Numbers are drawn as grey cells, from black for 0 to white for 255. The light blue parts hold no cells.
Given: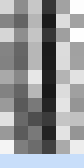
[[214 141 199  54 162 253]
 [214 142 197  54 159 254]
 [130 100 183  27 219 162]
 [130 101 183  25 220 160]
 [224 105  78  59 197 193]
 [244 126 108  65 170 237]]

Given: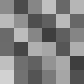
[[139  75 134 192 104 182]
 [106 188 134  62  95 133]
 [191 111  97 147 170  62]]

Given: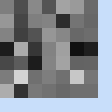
[[126  78 137  84 163 154 106]
 [131  64  83 150 135 104 109]
 [ 72  92  28 132 163  99 100]
 [173  50 120 113 104 111 111]]

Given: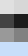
[[224 215]
 [153 129]]

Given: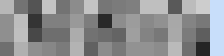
[[183 115  84 196 115 140 195 118 123 127 191 191  89 188 205]
 [143 191  72 110 110 172 114 108 100 159 131 120 169 123  94]]

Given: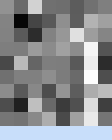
[[146 106 210 112 110  92 113 127]
 [130  90  44 130 151 224 157 133]
 [ 72 186 101 126 125  89 237  44]
 [140  89 136  77 148  93 172 188]
 [118 115 137 173  74 160 233 117]]

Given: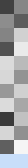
[[ 65 134]
 [132 209]
 [219 186]
 [152 208]
 [ 58 193]
 [ 95 245]]

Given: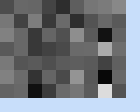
[[ 77 104 102  68  45  94 118 123 136]
 [129 104  56 101  80 142  90  18  98]
 [121  85  90  79  91  94  90  66  96]
 [ 99 104  16  60 106 118  91 220  82]]
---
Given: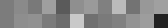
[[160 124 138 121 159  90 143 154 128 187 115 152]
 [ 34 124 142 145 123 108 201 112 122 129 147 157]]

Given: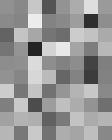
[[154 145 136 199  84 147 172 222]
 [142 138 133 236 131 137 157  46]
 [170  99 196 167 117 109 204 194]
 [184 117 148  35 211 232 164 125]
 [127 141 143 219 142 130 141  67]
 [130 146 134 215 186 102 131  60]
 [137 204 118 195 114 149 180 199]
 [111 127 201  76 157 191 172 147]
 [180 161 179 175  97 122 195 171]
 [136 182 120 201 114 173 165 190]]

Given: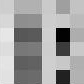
[[195 206 177 177 202 159]
 [186 215 142 144 204 200]
 [173 230  87  90 207   2]
 [200 221 120 122 205  59]
 [175 228  95  98 207 200]
 [178 225 105 107 206  33]]

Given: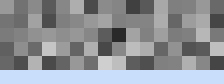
[[105 153 114 138  90 135 174  75 139 133  64  89 168 127 129 152]
 [ 70 116 107 162  77 127 136 152 164 128 132 132 173 102 157 170]
 [121 123 130 145 152 142 151 135  92  41 163 129 159 124 128 183]
 [191  96 142 106 197 156 100 175  72 136 189 173 102 146  83  90]
 [ 69 103  78 179  74 100 152 111 207 190  93  79 128 130 176 135]]

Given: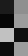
[[143  27]
 [156   6]
 [ 15 193]
 [157  12]]

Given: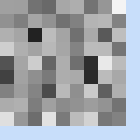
[[244 160 159 114 105 167 174 115 150]
 [130 145 127 165 146 113 129 180 183]
 [190 176 165  34 188 164 112 170  89]
 [116 206 175 163 184 166 131 187 186]
 [187  83 165 205 101 174 111  46 233]
 [168  65 162 143 122 173 170  42 187]
 [175 129 157 132  75 185 143 202  95]
 [115 172 176 125 160 139 146 157 147]
 [130 223 151 109 226 122 187 210 119]]
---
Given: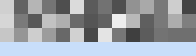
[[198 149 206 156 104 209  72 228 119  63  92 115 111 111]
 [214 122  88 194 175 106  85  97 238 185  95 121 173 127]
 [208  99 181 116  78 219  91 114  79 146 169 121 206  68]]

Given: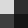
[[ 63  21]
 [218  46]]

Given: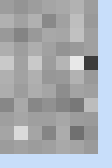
[[156 161 156 160 169 164 154]
 [165 218 165 133 172 112 147]
 [159 166 159 159 167 156 154]
 [135 169 135 145 132 120 188]
 [173 157 173 165 141 163 159]
 [176 162 176 151 153 178 153]
 [201 162 201 157 181 232  60]
 [174 158 174 161 147 153 160]
 [153 132 153 168 166 193 160]
 [177 162 177 137 161 190 153]
 [157 148 157 165 169 178 157]]

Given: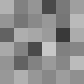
[[152 176 151 136 157 144]
 [148  98 130 154 135 187]
 [169 131  74 199 128 134]
 [ 98 174 167 155  57 172]
 [149 118 137 152 118 186]
 [178 129 149  73 121 159]]

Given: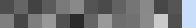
[[127  70 126 152  80  43 101 154 110 113 138 202  79]
 [ 77 101  66  91 122 137  84  74  98 117 137  71  85]]

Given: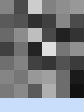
[[121 137  90 175 109  17]
 [133 119 152 160 109  26]
 [111 131  65  53  82  59]
 [ 64 114  36 223 118 145]
 [105 140 190  73  33  51]
 [ 90  83  48  64 135  75]
 [132  74 205 129 142 152]]
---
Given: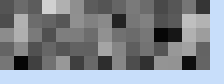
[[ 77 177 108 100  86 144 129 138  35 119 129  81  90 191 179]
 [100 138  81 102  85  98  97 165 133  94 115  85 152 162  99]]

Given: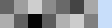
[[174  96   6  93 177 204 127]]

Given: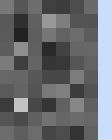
[[ 89  46  96 153 126  84  83]
 [ 93 142  95  42  67 102 104]
 [103 102  88  71  71 124  91]
 [ 59 195  71  53  97 134  95]
 [108  94 108  70  77  51  98]]

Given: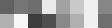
[[177 246  61  79 137 176 240 111]]

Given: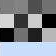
[[213  49 204   1]]

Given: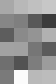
[[134 127  88  59]
 [162 161 118  91]
 [122 251 185 188]]
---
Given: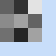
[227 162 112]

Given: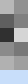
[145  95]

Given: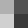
[ 82 208]

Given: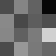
[ 7 93 96 75]

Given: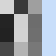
[159 210  34]

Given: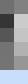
[129  53]
